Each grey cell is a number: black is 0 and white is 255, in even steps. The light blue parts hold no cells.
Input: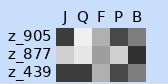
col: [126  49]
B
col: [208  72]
P

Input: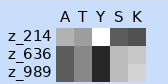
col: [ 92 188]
S
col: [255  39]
Y

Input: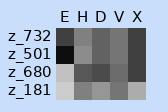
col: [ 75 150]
D
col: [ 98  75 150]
D
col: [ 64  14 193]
E
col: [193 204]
E
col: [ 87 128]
H

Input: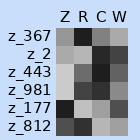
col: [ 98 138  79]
W
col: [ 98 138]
W

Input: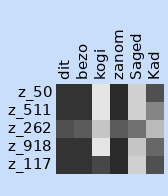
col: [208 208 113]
Saged
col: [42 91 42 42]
zanom
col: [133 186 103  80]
Kad
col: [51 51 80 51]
dit

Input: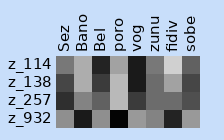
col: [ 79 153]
sobe
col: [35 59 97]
Bel
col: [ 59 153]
vog

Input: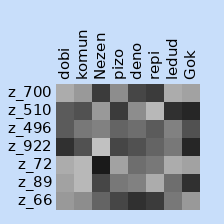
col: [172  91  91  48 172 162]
dobi
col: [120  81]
komun
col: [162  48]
Gok

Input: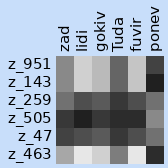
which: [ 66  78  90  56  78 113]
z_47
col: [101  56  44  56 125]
Tuda
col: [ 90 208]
gokiv
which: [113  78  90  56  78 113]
z_259

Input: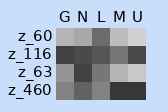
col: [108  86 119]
L
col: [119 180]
M
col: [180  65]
G
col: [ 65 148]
G
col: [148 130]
G
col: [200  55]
U

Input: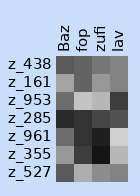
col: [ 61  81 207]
lav
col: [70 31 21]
zufi
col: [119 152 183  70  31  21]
zufi
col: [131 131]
lav
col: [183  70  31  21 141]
zufi
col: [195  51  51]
fop
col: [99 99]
fop

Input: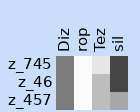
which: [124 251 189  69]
z_46

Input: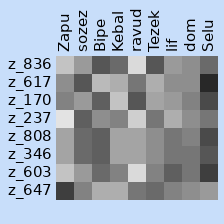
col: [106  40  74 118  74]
Selu
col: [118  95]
lif
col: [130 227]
Zapu
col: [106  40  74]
Selu
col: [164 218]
ravud

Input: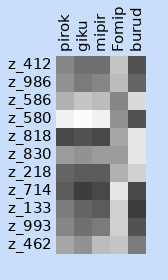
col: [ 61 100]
giku
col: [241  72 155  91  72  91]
mipir
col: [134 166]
pirok
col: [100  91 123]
pirok

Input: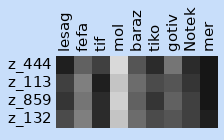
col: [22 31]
mer
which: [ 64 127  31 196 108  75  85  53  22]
z_113
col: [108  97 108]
baraz

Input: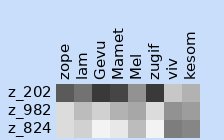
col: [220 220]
zope
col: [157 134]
kesom
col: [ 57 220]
zugif
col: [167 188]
Mel
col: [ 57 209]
Gevu

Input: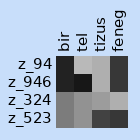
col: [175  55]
feneg
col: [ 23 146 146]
tel
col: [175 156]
tizus
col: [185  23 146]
tel

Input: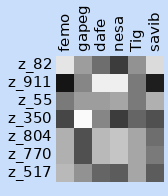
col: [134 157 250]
gapeg
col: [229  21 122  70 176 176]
femo
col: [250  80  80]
gapeg
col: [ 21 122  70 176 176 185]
femo
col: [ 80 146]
gapeg
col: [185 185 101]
dafe
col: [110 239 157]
dafe

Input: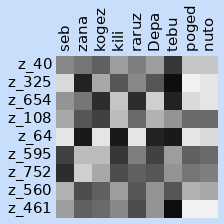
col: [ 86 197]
kili
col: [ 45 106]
raruz
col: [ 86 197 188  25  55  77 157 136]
kili
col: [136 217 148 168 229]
seb
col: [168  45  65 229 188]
kogez

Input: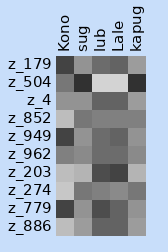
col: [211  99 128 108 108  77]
lub
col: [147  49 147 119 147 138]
sug
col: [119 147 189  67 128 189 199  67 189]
Kono
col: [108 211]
lub
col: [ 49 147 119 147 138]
sug
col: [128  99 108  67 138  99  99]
Lale

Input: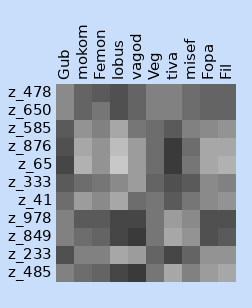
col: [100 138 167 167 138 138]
Fopa
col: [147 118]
Femon

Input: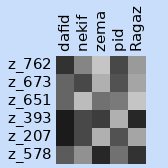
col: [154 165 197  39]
Ragaz
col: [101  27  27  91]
dafid
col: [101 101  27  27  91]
dafid
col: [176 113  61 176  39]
zema

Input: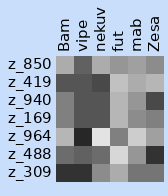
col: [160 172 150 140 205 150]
mab
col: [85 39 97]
vipe
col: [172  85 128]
Bam
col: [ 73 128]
Zesa
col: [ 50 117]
Zesa

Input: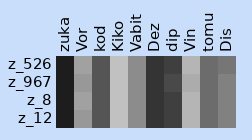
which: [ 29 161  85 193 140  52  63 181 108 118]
z_526
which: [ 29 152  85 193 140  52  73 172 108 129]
z_967
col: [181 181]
Vin
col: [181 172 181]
Vin
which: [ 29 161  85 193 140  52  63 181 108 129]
z_8

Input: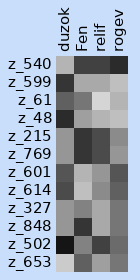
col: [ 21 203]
duzok
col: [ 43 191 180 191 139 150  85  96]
rogev
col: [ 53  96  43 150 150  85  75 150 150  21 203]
duzok
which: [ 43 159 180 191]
z_48

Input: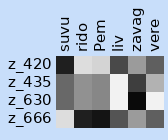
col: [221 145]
rido
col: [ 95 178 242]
vere

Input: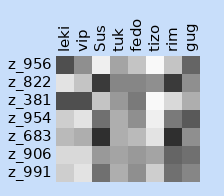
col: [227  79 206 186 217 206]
leki
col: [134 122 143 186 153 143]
fedo

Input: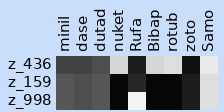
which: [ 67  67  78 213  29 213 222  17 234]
z_436
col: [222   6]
rotub
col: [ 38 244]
Rufa

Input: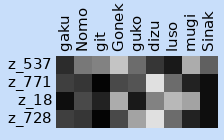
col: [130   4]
git
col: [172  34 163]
mugi
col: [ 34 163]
mugi

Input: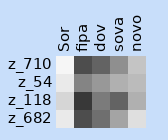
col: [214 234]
Sor
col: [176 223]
novo
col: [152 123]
dov

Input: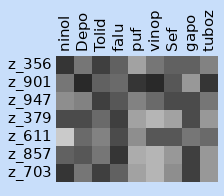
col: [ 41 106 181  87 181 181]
vinop
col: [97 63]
Tolid
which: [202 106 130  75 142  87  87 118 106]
z_611

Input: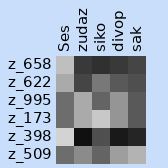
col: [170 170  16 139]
zudaz
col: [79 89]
sak
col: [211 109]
Ses
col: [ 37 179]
sak
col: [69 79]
sak

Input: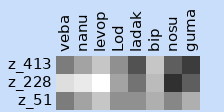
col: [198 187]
bip
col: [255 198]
levop
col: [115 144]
ladak
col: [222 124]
veba

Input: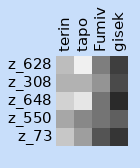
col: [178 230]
tapo
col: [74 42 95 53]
gisek
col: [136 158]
tapo
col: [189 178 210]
terin
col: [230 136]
tapo

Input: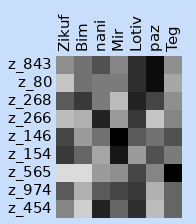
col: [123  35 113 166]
nani
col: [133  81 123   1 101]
Teg
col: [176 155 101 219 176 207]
Bim
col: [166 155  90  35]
nani
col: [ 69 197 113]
paz
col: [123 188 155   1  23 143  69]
Mir

